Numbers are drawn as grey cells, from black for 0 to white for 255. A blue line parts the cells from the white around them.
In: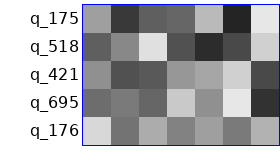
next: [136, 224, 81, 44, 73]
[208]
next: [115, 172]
[130]
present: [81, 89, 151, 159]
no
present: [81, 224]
no
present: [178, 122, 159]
no

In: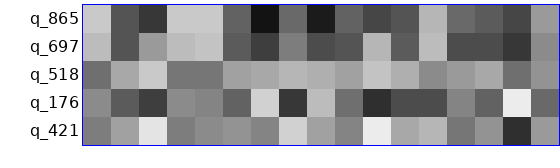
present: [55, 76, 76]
no
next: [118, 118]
[161]
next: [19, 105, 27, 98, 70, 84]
[182]

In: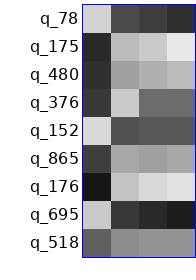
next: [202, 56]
[41]
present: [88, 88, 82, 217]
no
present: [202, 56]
yes
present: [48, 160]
yes

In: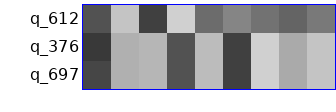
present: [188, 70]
no
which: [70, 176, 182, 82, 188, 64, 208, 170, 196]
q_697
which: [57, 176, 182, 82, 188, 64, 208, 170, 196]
q_376
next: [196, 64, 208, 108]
[133]
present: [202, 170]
no

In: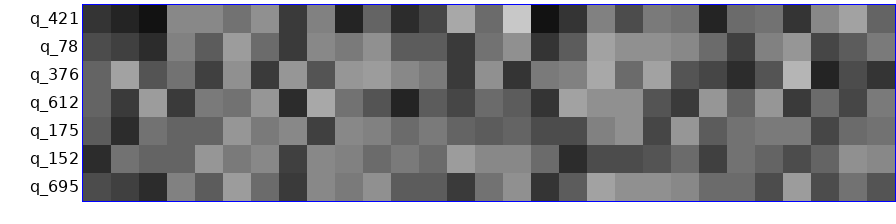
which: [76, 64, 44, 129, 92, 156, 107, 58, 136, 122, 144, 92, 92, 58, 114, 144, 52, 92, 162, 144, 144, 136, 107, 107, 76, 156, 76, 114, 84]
q_695
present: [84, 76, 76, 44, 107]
no
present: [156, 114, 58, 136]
no
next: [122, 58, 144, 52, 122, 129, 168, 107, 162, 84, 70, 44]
[84]
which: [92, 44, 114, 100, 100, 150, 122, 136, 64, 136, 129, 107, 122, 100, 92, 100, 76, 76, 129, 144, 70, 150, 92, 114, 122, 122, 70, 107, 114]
q_175
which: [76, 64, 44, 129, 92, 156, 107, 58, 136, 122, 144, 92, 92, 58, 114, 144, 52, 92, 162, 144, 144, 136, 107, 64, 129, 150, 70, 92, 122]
q_78

